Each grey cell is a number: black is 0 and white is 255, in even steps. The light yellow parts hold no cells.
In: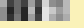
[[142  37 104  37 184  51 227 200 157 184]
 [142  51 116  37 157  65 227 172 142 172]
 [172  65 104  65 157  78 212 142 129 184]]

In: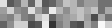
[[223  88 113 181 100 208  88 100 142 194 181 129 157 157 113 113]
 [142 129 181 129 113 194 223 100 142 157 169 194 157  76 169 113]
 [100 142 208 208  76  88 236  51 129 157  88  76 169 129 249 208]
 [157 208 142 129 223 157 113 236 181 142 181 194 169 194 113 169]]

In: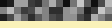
[[ 15  31 160 160  60  46 116 172  90  15 116 199  90  15  75 186]
 [ 31  75 160 103  46  90 131  75  60 145 145  75  46 172 131  90]
 [131 186 116  60  75 160 131  46  46 145 160 116  31  60 199 145]]

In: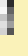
[[234  44]
 [210  85]
 [247 100]
 [196 127]
 [222 158]]

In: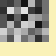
[[ 84  34  99  20 170 154 124]
 [ 71  59  99  20 182  59 112]
 [170  84 209 112 154  47 124]
 [209 140 194 170  99 124 182]
 [ 84 182  71 209 194  20  99]
 [ 47 224 140 224  59  34 112]]

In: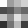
[[ 76  90 131 104]
 [ 48 116 186  62]
 [198 143 226 170]
 [253 157 186 210]]

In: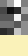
[[ 71  15  42 167]
 [ 42  58 196 142]
 [ 87  87 241 101]
 [113 113  87 142]
 [126 167 255 126]]

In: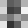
[[229  50  93 202]
 [214  63  77 242]
 [190  93 107 177]
 [152 123 164 139]]

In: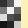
[[ 21  37 203]
 [219  79  63]
 [ 49  94 243]
 [120 243 106]]
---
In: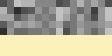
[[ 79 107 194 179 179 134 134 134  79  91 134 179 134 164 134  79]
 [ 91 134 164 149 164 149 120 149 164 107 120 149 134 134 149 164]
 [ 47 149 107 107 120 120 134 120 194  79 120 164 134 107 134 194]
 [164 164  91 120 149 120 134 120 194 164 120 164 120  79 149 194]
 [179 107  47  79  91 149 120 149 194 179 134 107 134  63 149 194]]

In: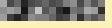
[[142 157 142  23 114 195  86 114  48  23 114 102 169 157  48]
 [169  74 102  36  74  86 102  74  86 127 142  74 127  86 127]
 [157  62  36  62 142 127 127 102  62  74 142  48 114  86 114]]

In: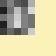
[[ 32 146 215 130 114]
 [114 146 203 130 114]
 [ 32 114 189 114 215]
 [ 89 130  89  74 174]
 [ 62 102  74 114 203]]

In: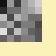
[[223  86 192 139  98  86]
 [192  74 180 152 110 110]
 [ 43 110 110 152 164 192]
 [ 98 139  98 124 124  86]
 [139 164  74 124 124  74]
 [ 18 152  59 152 180 208]]

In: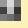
[[152 216 122]
 [122 109  78]
 [ 65 190  51]]

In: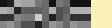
[[ 19  35 175 162 162 120 105  19 120 105  19  19  19]
 [ 51  51 134 120 120 203 105  35  80 105  51  51  51]
 [134 150 120  80  80  35  93 150 134 105 150 134 134]
 [175 162  35  93  93  93 105 175  80  93 175 175 175]]

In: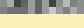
[[129 113 113 113 156 100 156 199 156 129 170 141]
 [141 170  68 100 156 100 156  68 141 186 129 141]]

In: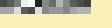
[[165 165 220  91  75 220 135 151 151 135 165 178 178]
 [ 75  91 122 236 248  35 135 106 178 135  91  75  63]]

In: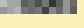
[[149 164 177 118 106 118  67 133 106 149  93]
 [191 164 164  93 106  81 118  54  93 149 106]]
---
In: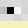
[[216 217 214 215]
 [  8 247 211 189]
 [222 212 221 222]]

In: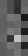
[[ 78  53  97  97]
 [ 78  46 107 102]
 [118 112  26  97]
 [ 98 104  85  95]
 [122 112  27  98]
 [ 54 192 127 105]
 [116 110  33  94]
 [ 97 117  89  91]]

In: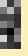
[[ 58 146 207]
 [182  72 119]
 [ 71  46  69]
 [100  48 130]
 [  1 111  50]
 [ 47 137 210]
 [ 57  41  80]]

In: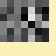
[[ 81 122 111 131  80  89 131]
 [ 60 120  31 208  53  10  96]
 [108 108   6 230 148  35  45]
 [148 116 160  15 125 181 129]
 [ 51 129  67 149  19  35 131]
 [ 73 113  66 184  69  41 107]]

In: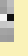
[[189 163]
 [181 155]
 [ 16 244]
 [203 199]
 [162 164]
 [155 157]]

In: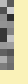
[[ 89 186]
 [204  80]
 [ 46 141]
 [143 147]
 [129  55]
 [194  55]
 [157 153]
 [ 84  97]
 [117 174]
 [109 125]]

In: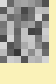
[[104 158 164 152 130  80 218]
 [180 139  73 110 190 185  91]
 [106 121  92 114 213  89 181]
 [190 120 148 159  94 168 118]
 [191  99 194  66  73 205 128]
 [211 109 195 200 121 196  72]
 [ 83 109 170 197 138  93 211]
 [ 95  56 194 140 194 107 186]
 [205 196  84 185 176 211 107]]
